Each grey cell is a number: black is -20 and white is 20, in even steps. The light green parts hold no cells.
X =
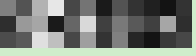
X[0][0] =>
0
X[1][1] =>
4
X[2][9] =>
-17
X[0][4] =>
-9
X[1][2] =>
6
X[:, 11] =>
[-12, -13, -9]
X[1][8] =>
-6
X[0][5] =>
-2
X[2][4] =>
-9
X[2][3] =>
10

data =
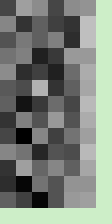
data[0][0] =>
-9
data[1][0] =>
1
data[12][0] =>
-5
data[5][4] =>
-5
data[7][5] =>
7
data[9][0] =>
1
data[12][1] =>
-10
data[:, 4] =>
[2, -12, -13, 4, -3, -5, -9, -7, -2, -8, -5, 3, 4]
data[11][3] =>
-7
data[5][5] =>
6
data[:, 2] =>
[2, -5, -5, -15, -10, 8, -11, -7, 1, -14, -4, -2, -19]
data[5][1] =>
-8
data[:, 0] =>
[-9, 1, -7, -2, 2, -6, -5, -12, -9, 1, -12, -13, -5]
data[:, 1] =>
[5, -12, -1, 0, -13, -8, -17, 0, -20, -2, 5, -19, -10]
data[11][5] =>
3
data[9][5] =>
9
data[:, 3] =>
[-9, -10, 0, -11, -15, -12, -3, 4, -10, -7, 1, -7, -7]
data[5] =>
[-6, -8, 8, -12, -5, 6]

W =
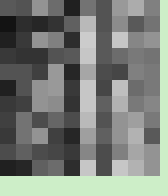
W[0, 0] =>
-6
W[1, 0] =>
-17
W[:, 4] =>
[-15, -5, -13, -6, -14, -11, -12, -8, -14, -11, -13]
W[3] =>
[-11, -12, -12, -7, -6, 11, -6, -3, -1, -2]
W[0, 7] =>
4
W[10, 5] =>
11
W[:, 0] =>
[-6, -17, -15, -11, -7, -15, -11, -10, -11, -8, -15]
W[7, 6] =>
-7
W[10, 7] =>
11
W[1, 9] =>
-2
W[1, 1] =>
-13
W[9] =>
[-8, -5, -8, -9, -11, 1, -8, 0, 6, 3]
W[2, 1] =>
-11
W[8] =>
[-11, -2, 3, -10, -14, 5, -5, 3, 8, -6]
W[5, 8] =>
-3
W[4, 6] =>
-8
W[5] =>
[-15, -7, 3, 4, -11, 11, -9, 10, -3, -1]
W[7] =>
[-10, -2, -8, -4, -8, 9, -7, 3, 5, -1]
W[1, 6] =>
-7
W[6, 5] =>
11
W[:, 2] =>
[3, -14, 3, -12, -10, 3, 3, -8, 3, -8, -5]
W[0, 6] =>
-7

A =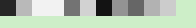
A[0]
-14
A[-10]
9
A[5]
13

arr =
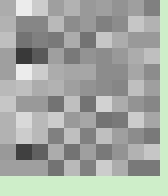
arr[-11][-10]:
7
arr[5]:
[9, 10, 7, 8, 5, 3, 2, 1, 10, 5]
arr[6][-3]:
7
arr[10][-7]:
-2
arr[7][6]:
-2
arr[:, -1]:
[0, 8, 4, 10, 2, 5, 1, 6, -1, 11, -1]
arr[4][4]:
6
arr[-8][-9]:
-11
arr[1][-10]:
8
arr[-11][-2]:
5
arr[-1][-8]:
5
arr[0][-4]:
5
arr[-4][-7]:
12
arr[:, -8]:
[12, 1, 0, -6, 12, 7, 4, 9, 9, -5, 5]
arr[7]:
[8, 14, 9, 12, 4, 6, -2, -1, 12, 6]
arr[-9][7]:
7
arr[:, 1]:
[17, 1, -2, -11, 17, 10, 4, 14, 12, -10, 5]
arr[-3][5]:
0
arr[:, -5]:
[4, 4, -2, 3, 6, 3, -2, 6, 0, 5, 0]
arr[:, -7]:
[5, 9, -1, 5, 7, 8, -2, 12, 0, 7, -2]
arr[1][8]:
11
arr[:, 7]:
[3, 2, 7, 4, 2, 1, 7, -1, 5, 3, 7]
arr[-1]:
[5, 5, 5, -2, 9, 0, 12, 7, -1, -1]
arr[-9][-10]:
10
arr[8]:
[8, 12, 9, 0, 10, 0, 10, 5, 2, -1]
